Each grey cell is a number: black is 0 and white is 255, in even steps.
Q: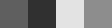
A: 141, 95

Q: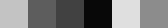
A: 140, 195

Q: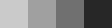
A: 39, 202

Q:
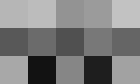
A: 194, 168

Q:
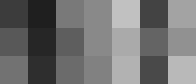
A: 163, 114

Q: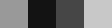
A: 200, 153

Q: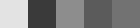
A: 114, 227

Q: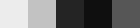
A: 86, 236

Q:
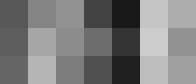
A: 173, 101

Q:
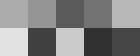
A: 183, 225
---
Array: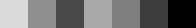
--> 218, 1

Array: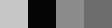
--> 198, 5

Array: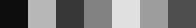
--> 224, 13

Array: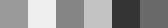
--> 239, 51

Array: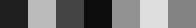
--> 222, 12

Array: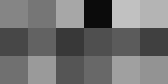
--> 193, 11
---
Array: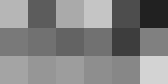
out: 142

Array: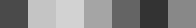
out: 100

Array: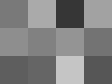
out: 101

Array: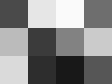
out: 45

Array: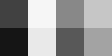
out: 233

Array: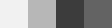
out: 183
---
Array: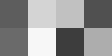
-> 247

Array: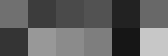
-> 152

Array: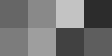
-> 158

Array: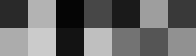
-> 203

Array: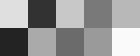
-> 170

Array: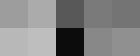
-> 190

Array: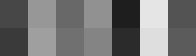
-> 159

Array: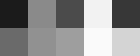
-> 145
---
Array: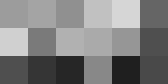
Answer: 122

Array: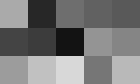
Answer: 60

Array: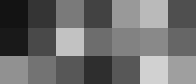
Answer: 73

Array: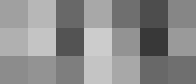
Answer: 196

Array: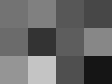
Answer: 51

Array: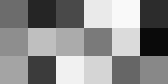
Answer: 191
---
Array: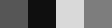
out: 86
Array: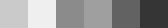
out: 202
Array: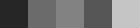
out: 38
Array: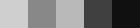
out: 207
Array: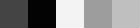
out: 68
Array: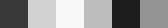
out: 57
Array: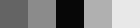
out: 100
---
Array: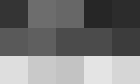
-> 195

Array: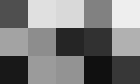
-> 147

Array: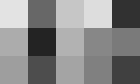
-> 164

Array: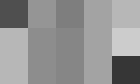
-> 134

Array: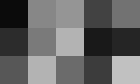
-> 107

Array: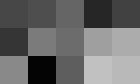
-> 94

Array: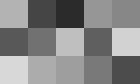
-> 158
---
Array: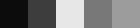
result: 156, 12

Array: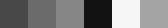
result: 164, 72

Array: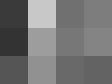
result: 125, 85

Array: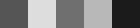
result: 27, 85

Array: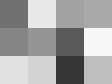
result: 169, 224

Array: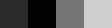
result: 207, 42

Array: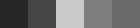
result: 106, 39

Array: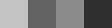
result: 47, 195

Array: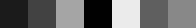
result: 136, 27
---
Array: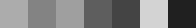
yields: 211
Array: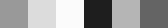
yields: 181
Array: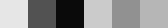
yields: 145
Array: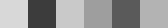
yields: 90
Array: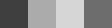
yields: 214
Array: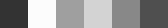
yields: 136
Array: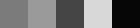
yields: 216
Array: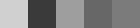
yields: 103
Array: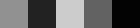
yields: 98
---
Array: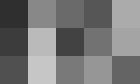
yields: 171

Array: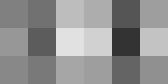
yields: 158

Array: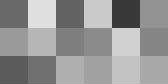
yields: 147

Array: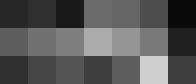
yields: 10

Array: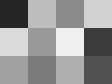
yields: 210

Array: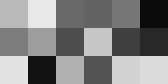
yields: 11

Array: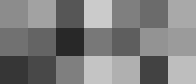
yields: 169

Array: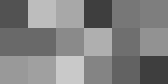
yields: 126

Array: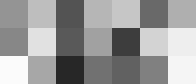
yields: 175

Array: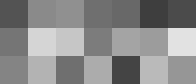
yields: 75
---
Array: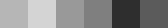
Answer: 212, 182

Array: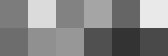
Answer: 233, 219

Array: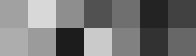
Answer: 216, 202

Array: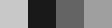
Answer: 200, 159

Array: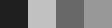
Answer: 193, 152

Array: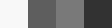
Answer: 248, 121

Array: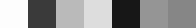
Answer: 253, 221

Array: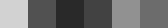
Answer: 210, 145
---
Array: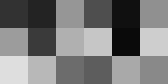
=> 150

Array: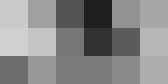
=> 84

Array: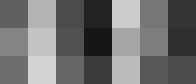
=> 75

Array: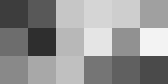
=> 198

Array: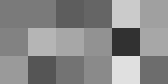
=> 93

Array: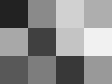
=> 209

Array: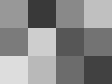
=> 137

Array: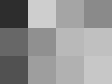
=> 165
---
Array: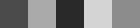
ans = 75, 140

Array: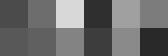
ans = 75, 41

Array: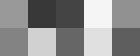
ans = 153, 94

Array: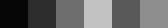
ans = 6, 142

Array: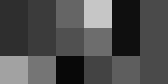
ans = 46, 74

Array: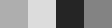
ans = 174, 131

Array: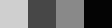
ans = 207, 4

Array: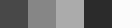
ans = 72, 251

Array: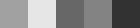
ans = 161, 50

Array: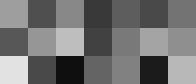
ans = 158, 184
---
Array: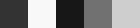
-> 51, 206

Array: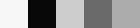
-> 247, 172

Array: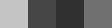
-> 197, 112

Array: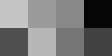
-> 197, 65

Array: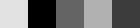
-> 225, 59

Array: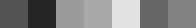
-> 83, 129

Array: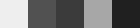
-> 238, 32
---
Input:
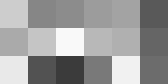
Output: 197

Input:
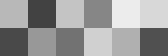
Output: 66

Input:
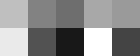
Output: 130

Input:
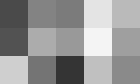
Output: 172

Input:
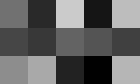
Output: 56

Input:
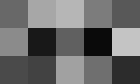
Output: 24
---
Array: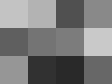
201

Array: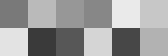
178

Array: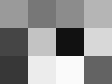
216

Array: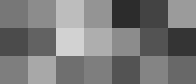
52

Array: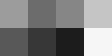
246

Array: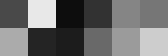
205
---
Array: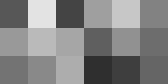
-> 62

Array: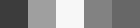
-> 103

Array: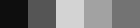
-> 85

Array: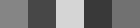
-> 71

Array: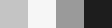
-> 154

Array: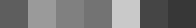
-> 69

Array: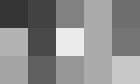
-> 67

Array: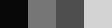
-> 78

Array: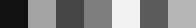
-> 69

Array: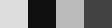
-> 67
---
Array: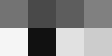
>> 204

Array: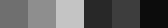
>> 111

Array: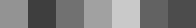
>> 147

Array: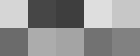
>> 199

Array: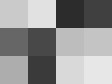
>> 217

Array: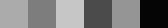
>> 149

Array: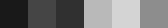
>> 141

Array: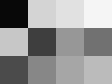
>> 212

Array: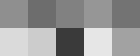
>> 204
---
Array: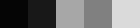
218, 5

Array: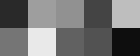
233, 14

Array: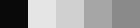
229, 9

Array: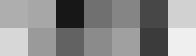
239, 23

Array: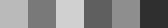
208, 47

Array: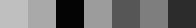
191, 4

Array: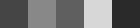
215, 42
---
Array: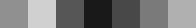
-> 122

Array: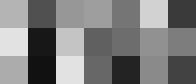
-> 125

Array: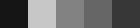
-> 102

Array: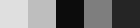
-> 126

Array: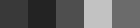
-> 78

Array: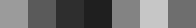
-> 110

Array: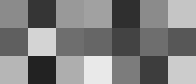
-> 124
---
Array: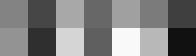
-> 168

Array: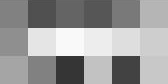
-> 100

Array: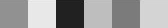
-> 33

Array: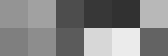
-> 77

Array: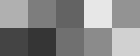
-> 99

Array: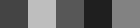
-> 87
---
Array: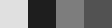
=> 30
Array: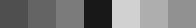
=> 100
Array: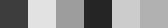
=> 226
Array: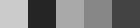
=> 37
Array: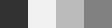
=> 241
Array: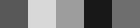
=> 216
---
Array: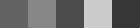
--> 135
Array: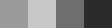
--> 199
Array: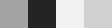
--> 36
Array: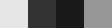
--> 51
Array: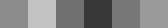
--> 194
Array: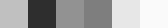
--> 46
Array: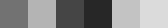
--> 180
